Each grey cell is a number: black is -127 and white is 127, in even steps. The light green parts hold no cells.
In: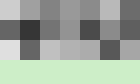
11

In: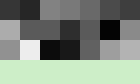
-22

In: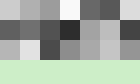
-23

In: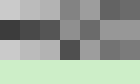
29

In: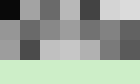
-60

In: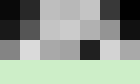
68
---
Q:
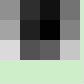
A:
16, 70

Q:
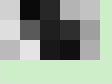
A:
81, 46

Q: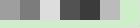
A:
30, 59

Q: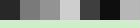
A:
-87, 55

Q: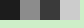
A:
-99, 76

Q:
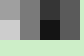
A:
31, -37

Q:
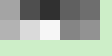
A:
36, 18

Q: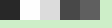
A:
-87, -32
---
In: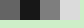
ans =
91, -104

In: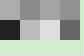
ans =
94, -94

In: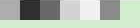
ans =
112, -79

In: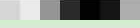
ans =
106, -124

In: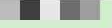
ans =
103, -64

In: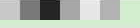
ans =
103, -90
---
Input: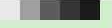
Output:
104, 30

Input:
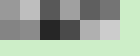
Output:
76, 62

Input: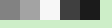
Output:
119, 35

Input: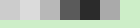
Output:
91, 76

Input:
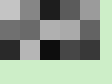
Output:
68, 54

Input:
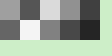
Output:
116, 90

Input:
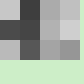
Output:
79, 71
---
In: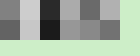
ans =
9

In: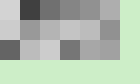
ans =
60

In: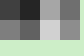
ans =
81

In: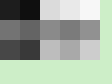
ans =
-4

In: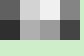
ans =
27

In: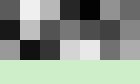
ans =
-62

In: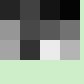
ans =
-39

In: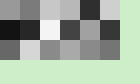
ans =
33
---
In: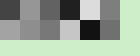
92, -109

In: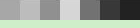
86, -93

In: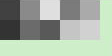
95, -76

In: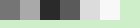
120, -85

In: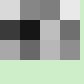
105, -105

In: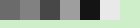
105, -107

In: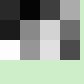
125, -122
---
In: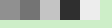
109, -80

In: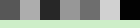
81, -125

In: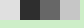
96, -81

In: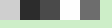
126, -83

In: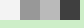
115, -64

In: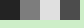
96, -92

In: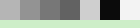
115, -116

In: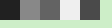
111, -94

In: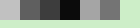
65, -116

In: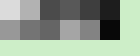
91, -119
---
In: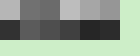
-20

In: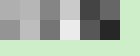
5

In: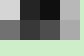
-112

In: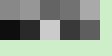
-27

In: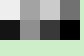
75

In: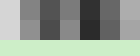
-44

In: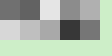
101

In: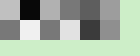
49
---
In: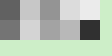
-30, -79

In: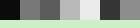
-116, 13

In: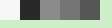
118, -41

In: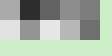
42, -16

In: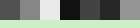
-46, 21

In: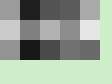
27, -21

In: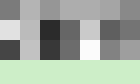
-4, 30

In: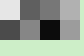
102, 28
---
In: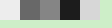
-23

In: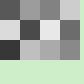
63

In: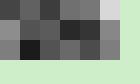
-100

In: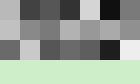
73

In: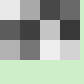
-9

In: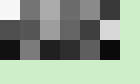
-4

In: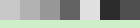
50

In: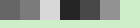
-4

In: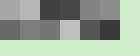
-3

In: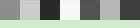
76
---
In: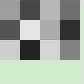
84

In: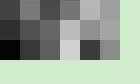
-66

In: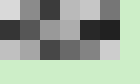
3

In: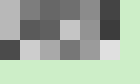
27

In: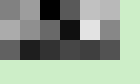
-64

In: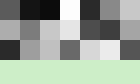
107

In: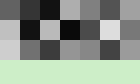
-60
